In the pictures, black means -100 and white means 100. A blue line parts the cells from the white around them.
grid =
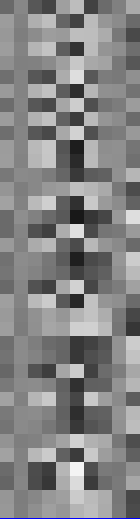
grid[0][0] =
-18
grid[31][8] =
-7
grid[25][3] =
-9
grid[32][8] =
9
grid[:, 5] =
[48, -48, 49, -60, 56, 74, -64, 61, -53, 65, -77, -67, -55, 50, -62, -81, 75, -41, -76, -50, 65, -69, 41, 62, -57, -57, 60, -62, -45, -64, -56, 64, -54, 91, 72, 59, 41]
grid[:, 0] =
[-18, 22, 19, 23, 12, -13, 21, -15, 22, -14, 22, 23, -6, 17, 27, -17, -17, 21, -11, -8, -18, 25, 21, 24, -14, -10, -19, -5, 27, -5, -9, 15, 27, -16, -21, 18, 19]
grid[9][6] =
-37
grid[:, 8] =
[0, 9, -6, 11, -6, -5, 11, -3, 10, -3, 13, 12, 14, -6, 10, 20, -5, 8, 18, 13, -3, 12, -5, -8, 15, 15, -2, 15, 8, 15, 14, -7, 9, -7, -4, -7, -5]
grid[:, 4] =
[25, -21, 21, -26, 25, 35, -27, 30, -23, 32, -33, -29, -20, 22, -27, -30, 36, -17, -29, -18, 32, -30, 18, 26, -20, -21, 30, -24, -20, -24, -21, 28, -24, 43, 35, 25, 18]
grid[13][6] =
43
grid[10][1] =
4
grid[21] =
[25, 3, 46, 59, -30, -69, 52, 17, 12, -16]
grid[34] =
[-21, 5, -41, -57, 35, 72, -54, -15, -4, 31]
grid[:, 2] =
[-32, 37, 10, 41, 1, -32, 40, -32, 39, -32, 45, 43, 7, 7, 46, 1, -37, 34, 7, 3, -36, 46, 14, 13, -1, 3, -36, 10, 42, 10, 5, 1, 44, -40, -41, 6, 12]
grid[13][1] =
-1
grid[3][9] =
-14
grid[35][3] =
19
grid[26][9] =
31
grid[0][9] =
33
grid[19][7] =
-25
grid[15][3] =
-17
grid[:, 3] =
[-47, 49, 23, 53, 9, -42, 51, -43, 51, -43, 56, 55, -3, 19, 62, -17, -50, 45, -7, -8, -49, 59, 28, 30, -16, -9, -51, 2, 57, 2, -7, 12, 59, -52, -57, 19, 25]
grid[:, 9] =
[33, -17, -43, -14, -32, 13, -10, 22, -16, 20, -8, -12, 43, -40, -23, 74, 21, -17, 60, 46, 26, -16, -44, -58, 60, 52, 31, 43, -27, 44, 48, -39, -25, 14, 31, -44, -41]
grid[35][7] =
36
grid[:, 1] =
[6, 2, -1, 3, 0, 3, 3, 4, 2, 4, 4, 3, 8, -1, 2, 11, 4, 2, 10, 8, 5, 3, -1, -3, 9, 9, 5, 8, 1, 8, 8, -1, 2, 3, 5, -2, -1]

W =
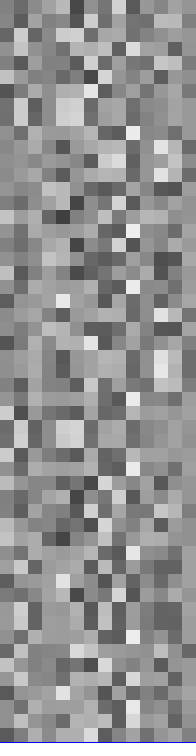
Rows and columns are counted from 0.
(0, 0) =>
2
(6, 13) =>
-6
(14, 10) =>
19
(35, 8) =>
62
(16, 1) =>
-11
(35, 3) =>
29
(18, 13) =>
32
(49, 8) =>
26
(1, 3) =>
1
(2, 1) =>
61
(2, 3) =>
8
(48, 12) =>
-23
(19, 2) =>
1
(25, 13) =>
-14
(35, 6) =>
11
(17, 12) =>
34
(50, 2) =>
38
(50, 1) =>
-11
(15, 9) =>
23
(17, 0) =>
1
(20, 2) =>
35
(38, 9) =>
20
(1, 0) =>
5
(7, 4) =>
59
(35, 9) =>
-31
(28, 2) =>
39
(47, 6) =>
-39
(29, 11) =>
26
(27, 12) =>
47
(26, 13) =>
-14
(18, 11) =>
-39
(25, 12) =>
46
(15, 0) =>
53
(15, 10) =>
43
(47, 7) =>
70
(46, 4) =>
7
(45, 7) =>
-23
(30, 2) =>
-23

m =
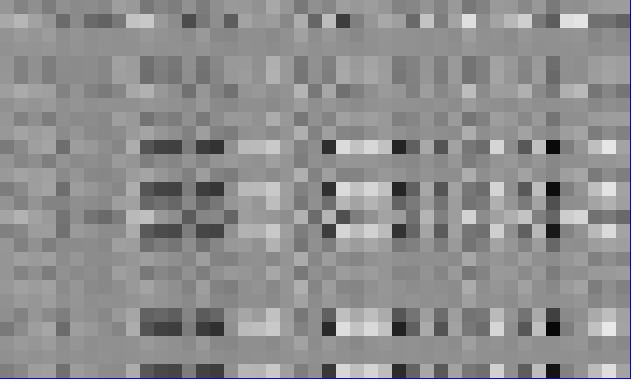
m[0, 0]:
18
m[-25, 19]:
8
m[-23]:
[17, 1, 13, -2, 10, 9, 10, 6, 26, 22, -12, 0, -7, 12, -9, 7, 20, 20, 13, 37, 20, -7, 14, 0, 30, 21, 29, 22, -4, 2, 17, -1, 21, -10, 0, 27, 19, 4, 21, -14, 13, 11, 22, 26, 24]
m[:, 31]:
[3, -2, 14, 14, -1, -3, 6, 14, 1, 11, -34, 7, 11, -33, -10, 0, -29, -3, 13, 4, 11, 14, -15, -35, 14, 14, -30]
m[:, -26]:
[32, 22, 8, 10, 37, 39, 11, 8, 35, 8, 58, 25, 9, 58, 48, 18, 57, 40, 7, 31, 7, 8, 51, 58, 8, 11, 57]
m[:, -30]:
[12, 11, 7, 11, 7, 4, 2, 8, 10, 2, -60, 15, 2, -58, -7, 7, -47, 5, 3, 13, 2, 7, -20, -62, 7, 11, -52]
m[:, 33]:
[-7, 75, 24, 18, -10, -10, 48, 22, -8, 36, -7, -3, 36, -7, -10, 65, -8, -10, 31, -7, 34, 25, -10, -6, 25, 17, -7]
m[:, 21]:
[-6, 36, 26, 18, -7, -8, 41, 23, -7, 37, 1, -2, 37, 1, -7, 39, -2, -8, 34, -6, 37, 27, -7, 2, 27, 17, -1]
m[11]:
[16, 5, 11, -1, 15, 8, 11, 8, 21, 17, -1, 8, 4, 15, 4, 15, 20, 16, 14, 25, 17, -2, 13, 8, 18, 17, 17, 14, 8, 7, 14, 7, 18, -3, 6, 16, 19, 10, 17, 6, 12, 12, 18, 17, 20]
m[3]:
[14, 16, 15, 17, 12, 15, 12, 14, 13, 13, 16, 13, 14, 12, 15, 11, 10, 13, 12, 10, 13, 18, 13, 15, 13, 11, 13, 15, 14, 14, 12, 14, 11, 18, 14, 13, 11, 15, 12, 13, 13, 14, 10, 12, 11]
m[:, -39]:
[10, -17, 11, 12, 10, 10, 2, 12, 10, 8, 19, 11, 7, 18, 10, -9, 16, 10, 10, 11, 8, 11, 12, 19, 11, 12, 17]
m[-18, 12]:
12
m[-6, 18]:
12
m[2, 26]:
14
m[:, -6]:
[-5, -27, 13, 13, -14, -18, -6, 13, -9, 7, -92, 6, 5, -90, -37, -20, -81, -19, 10, -3, 7, 12, -50, -94, 12, 13, -84]
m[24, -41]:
11
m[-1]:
[-1, 7, 23, 25, -12, 22, 17, 10, 9, 35, -31, -43, -46, -3, -48, -52, 14, 43, 41, 57, 25, -1, 11, -56, 69, 49, 66, 48, -66, -22, 31, -30, 27, -7, -13, 63, 12, -27, 48, -84, 1, 15, 47, 74, 28]
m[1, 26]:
18
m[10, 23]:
-64
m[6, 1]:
33
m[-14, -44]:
8
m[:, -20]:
[19, 0, 7, 11, 21, 22, 0, 9, 20, 3, 52, 17, 3, 51, 28, -1, 47, 22, 4, 18, 4, 7, 33, 52, 7, 11, 49]
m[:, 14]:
[-3, -6, 20, 15, -9, -11, 18, 19, -5, 24, -52, 4, 23, -51, -21, 4, -45, -11, 24, -1, 24, 20, -29, -53, 20, 15, -48]
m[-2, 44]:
12
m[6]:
[24, 33, 26, 25, 2, 15, 2, -4, 5, 31, 39, 19, 11, -11, 18, 2, -11, 16, 19, 11, 15, 41, -6, 31, -12, 0, 12, 21, 17, 0, 23, 6, 15, 48, 9, 23, 22, 38, 8, -6, 37, 45, -8, 5, -8]
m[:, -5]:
[13, 75, 15, 13, 13, 12, 37, 14, 12, 23, -1, 12, 24, 0, 11, 61, 3, 12, 18, 13, 21, 14, 8, -1, 15, 13, 1]
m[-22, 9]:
23
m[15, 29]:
-11
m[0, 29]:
5
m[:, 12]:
[-2, 10, 13, 14, -7, -9, 11, 14, -3, 12, -50, 4, 11, -48, -19, 11, -43, -8, 12, 0, 12, 13, -26, -51, 13, 13, -46]
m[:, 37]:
[7, 62, 18, 15, 4, 3, 38, 16, 7, 27, -31, 10, 27, -31, -4, 53, -25, 3, 23, 8, 26, 19, -10, -32, 18, 14, -27]
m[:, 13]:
[14, -40, 9, 12, 12, 11, -11, 10, 13, 1, -3, 15, 0, -3, 7, -29, -2, 11, 5, 14, 2, 8, 4, -3, 8, 12, -3]

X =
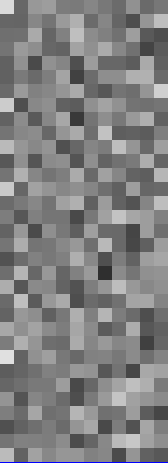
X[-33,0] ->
71
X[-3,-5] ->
-43
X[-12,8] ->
-11
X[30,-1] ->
-1
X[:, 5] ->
[-4, 38, 50, 28, -38, -49, 33, -28, -55, 33, -19, -34, 34, 12, 38, -43, -26, 19, 37, 1, -36, -39, 37, 30, 34, -18, 19, -43, -39, 42, 17, -40, 18]
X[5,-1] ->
-16
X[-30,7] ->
34
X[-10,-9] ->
9
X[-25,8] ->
-6
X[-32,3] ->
-9
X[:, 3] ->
[23, -9, -21, -19, 14, -1, 6, 12, 6, -19, 16, 9, -9, 16, -10, -8, 12, -7, -6, 19, 6, 19, -25, 9, -14, 25, 1, -5, -2, -13, -3, -2, 7]
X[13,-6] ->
4
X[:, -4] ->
[-16, -21, -11, 6, -19, 11, -9, 14, -6, -26, 49, -11, 5, -25, -23, 53, -18, -18, -2, 9, 48, -11, -2, -16, 5, -6, -10, 29, 54, -9, -2, 46, -41]
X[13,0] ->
58
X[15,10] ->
23
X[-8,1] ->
-22
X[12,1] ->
39
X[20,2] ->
8
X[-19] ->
[-16, -5, 6, -10, 26, 38, -25, 22, -23, -35, 4, 49]
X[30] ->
[-37, -23, -13, -3, -16, 17, 31, -43, -2, -36, 30, -1]
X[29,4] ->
-9
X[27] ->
[-20, -13, -5, -5, 23, -43, -19, 11, 29, 50, 37, -4]
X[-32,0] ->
-20
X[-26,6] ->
13
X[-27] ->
[-17, 21, 1, 6, 17, 33, -19, -32, -9, -14, 17, 63]
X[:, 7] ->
[-6, 5, 0, 34, -19, 11, -32, 28, 11, 52, -3, -22, 26, -13, 22, 26, -17, 45, -37, -63, 18, -23, 42, -29, 20, 3, -32, 11, 21, -12, -43, 7, 6]
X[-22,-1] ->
-21
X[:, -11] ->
[-19, -21, -12, 21, 14, -4, 21, -38, 10, 6, 18, 13, 39, -20, -5, -32, 19, 36, -15, 42, -32, 50, 19, 13, 38, -22, -21, -13, -34, -16, -23, 1, -23]
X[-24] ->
[-9, 6, 10, -19, 17, 33, -14, 52, -26, -24, -28, -1]
